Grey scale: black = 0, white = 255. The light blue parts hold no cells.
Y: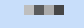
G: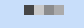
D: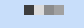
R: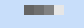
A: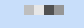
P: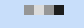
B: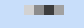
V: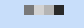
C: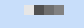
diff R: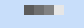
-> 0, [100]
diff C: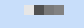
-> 2, [111]
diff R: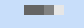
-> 1, [111]

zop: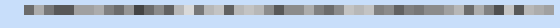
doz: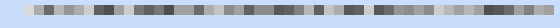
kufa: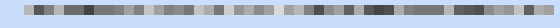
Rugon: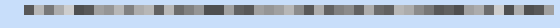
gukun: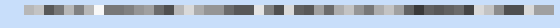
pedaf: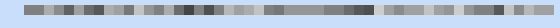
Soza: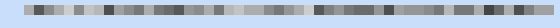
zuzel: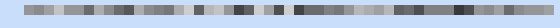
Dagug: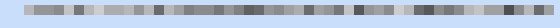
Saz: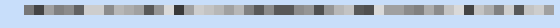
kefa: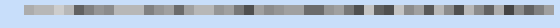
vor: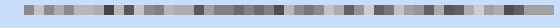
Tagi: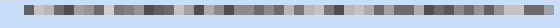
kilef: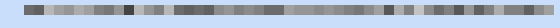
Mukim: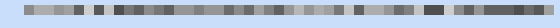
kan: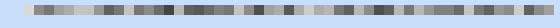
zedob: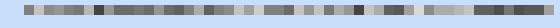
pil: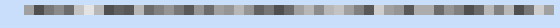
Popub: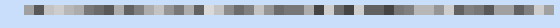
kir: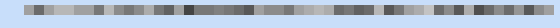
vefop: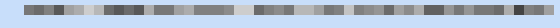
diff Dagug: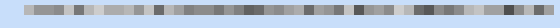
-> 12, [183]
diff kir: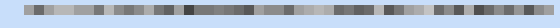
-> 26, [119]
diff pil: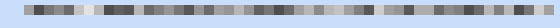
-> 42, [149]
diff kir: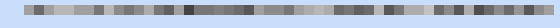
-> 38, [160]
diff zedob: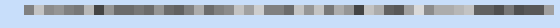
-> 18, [97]
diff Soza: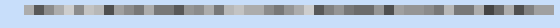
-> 14, [107]
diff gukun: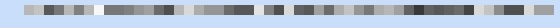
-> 36, [195]

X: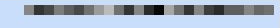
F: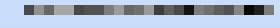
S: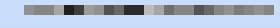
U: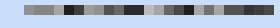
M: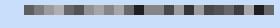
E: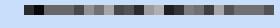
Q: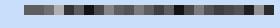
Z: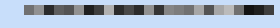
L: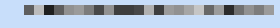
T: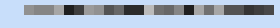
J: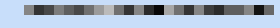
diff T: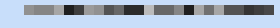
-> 13, [112]
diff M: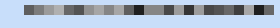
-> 10, [103]
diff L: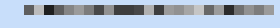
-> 4, [145]

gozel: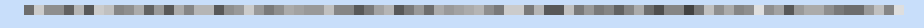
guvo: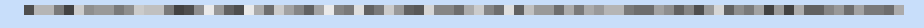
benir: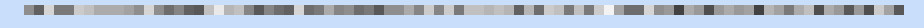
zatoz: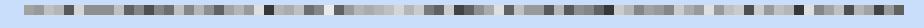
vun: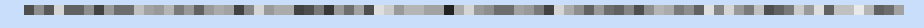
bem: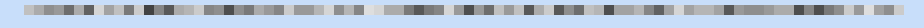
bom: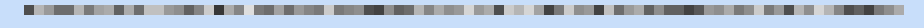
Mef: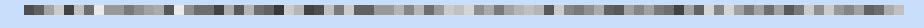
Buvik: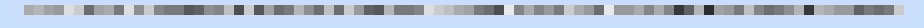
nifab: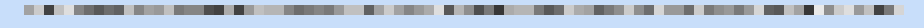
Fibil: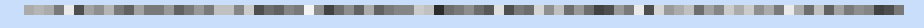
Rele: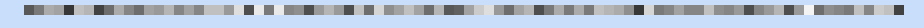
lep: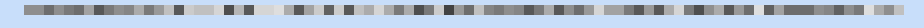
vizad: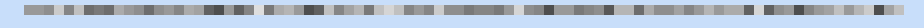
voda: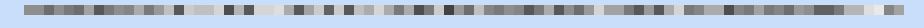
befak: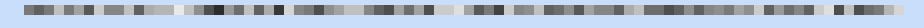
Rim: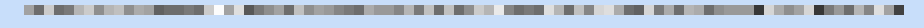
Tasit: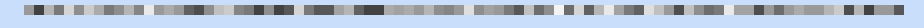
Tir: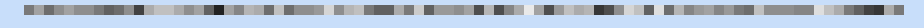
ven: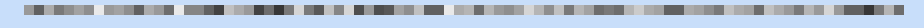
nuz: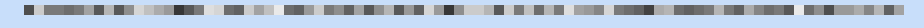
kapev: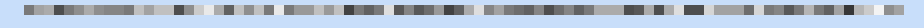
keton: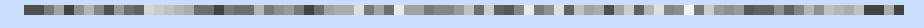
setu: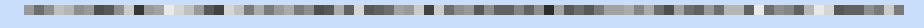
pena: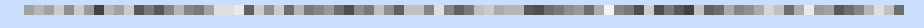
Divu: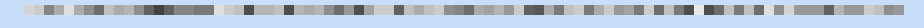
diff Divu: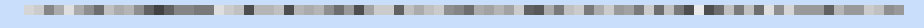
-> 48, [153]
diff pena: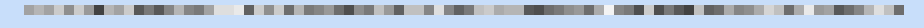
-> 36, [142]
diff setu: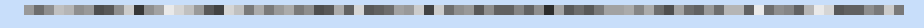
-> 12, [153]
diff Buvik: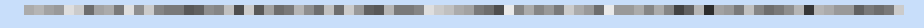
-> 65, [55]
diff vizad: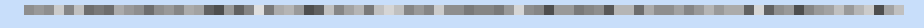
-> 0, [153]

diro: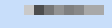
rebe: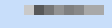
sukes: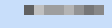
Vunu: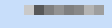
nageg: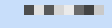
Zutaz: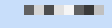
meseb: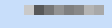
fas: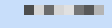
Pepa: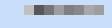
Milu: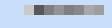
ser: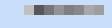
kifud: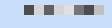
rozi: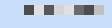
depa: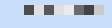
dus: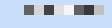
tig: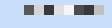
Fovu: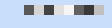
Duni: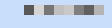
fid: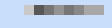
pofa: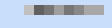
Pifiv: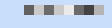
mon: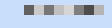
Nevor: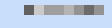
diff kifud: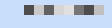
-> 1, [213]
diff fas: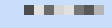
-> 1, [213]
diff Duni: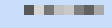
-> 7, [180]
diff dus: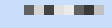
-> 4, [245]
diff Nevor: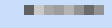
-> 2, [158]
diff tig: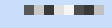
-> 1, [213]
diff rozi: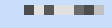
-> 3, [213]

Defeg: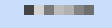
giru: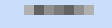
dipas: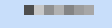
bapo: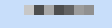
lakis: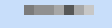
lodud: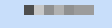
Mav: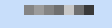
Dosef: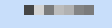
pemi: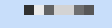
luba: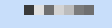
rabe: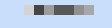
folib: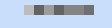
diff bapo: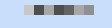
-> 5, [156]
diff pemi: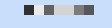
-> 5, [111]
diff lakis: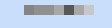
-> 0, [123]
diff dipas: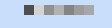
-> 1, [199]
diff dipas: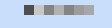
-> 2, [144]
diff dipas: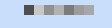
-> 4, [132]
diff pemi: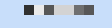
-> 2, [99]

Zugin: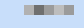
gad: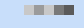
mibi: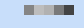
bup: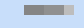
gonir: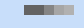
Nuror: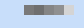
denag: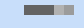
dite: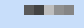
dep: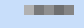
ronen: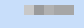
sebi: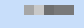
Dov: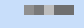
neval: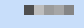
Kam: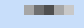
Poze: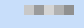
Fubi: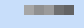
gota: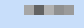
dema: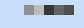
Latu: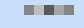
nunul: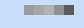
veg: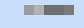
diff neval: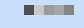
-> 1, [189]
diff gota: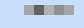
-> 4, [155]
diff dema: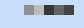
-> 4, [79]
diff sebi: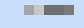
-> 3, [121]
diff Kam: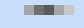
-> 2, [79]

